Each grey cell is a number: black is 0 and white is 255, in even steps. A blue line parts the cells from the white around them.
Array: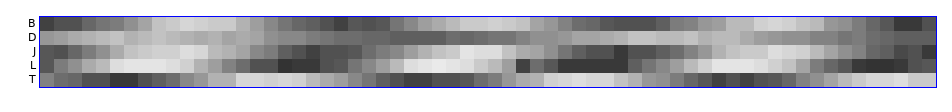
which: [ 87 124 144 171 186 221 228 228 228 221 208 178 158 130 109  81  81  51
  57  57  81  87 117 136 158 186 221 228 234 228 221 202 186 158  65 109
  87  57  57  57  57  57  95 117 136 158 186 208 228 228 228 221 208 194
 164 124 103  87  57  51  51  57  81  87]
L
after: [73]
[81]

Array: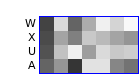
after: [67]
[218]
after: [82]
[193]
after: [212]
[248]
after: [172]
[240]

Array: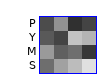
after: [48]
[68]
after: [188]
[224]
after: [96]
[110]
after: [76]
[146]

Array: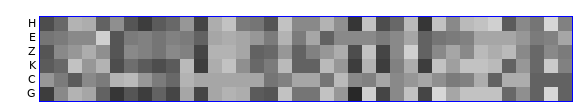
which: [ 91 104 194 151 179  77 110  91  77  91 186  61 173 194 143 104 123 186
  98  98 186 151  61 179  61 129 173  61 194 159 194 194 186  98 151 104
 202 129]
K
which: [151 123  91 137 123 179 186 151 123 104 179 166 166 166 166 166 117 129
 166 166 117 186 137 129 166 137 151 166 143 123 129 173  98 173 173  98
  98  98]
C
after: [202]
[129]
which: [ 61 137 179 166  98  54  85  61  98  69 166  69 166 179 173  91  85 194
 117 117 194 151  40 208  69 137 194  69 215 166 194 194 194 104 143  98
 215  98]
G
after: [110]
[91]
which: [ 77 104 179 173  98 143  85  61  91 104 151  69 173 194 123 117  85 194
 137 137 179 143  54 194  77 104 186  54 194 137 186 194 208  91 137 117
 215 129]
H
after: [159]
[194]

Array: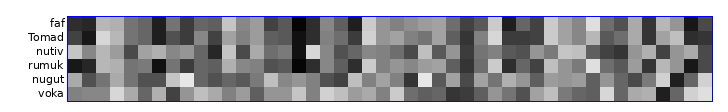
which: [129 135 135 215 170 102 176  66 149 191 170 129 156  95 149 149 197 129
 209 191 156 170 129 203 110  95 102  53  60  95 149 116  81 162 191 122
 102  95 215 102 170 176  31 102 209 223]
voka
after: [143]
[156]

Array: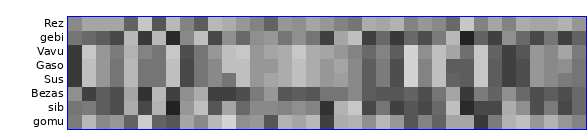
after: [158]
[137]
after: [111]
[199]

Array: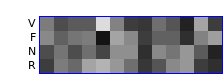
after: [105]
[164]
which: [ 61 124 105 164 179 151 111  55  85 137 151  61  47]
R
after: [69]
[143]

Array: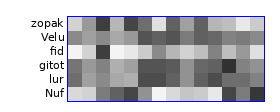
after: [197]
[203]
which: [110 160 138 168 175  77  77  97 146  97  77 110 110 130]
lur
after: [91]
[146]

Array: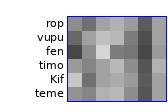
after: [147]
[133]
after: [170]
[155]

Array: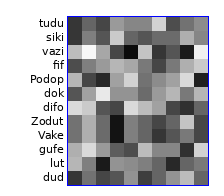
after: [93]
[77]
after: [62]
[101]

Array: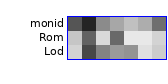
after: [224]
[204]
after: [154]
[147]
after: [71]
[131]

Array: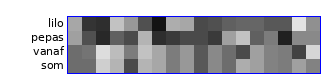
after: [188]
[124]
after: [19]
[173]
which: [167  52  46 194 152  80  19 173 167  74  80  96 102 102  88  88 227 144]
lilo
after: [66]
[214]
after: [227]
[144]
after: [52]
[46]
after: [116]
[221]

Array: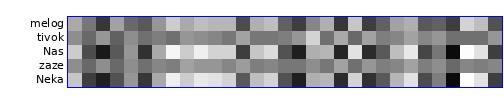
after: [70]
[119]
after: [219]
[82]
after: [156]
[126]

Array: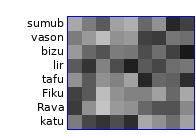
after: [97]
[45]
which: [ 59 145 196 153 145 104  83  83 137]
Rava

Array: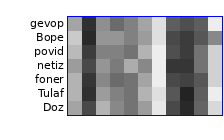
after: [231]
[73]
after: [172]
[136]
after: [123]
[172]
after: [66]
[87]
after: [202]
[41]
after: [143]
[107]

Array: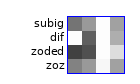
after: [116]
[153]
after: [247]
[161]

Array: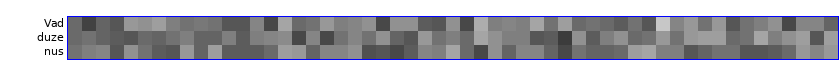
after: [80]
[86]
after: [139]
[72]
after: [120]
[114]

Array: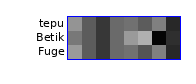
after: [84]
[128]
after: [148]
[92]
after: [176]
[5]

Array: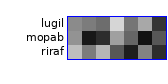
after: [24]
[45]
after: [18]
[87]
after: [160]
[102]

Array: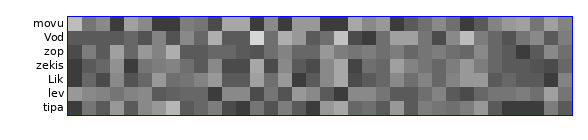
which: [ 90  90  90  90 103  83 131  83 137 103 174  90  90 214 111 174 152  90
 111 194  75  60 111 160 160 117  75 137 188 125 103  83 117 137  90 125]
Vod
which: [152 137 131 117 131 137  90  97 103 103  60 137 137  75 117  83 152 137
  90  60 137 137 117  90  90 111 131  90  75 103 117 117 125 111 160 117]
lev
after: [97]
[103]
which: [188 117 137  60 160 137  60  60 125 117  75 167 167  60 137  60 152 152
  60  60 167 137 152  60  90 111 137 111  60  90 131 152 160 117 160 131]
movu
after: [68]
[111]
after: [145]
[60]

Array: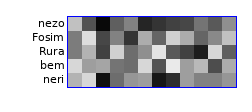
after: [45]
[158]
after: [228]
[89]
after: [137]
[193]
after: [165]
[116]

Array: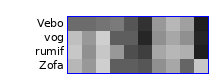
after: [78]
[63]
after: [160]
[31]
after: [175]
[31]
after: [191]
[152]

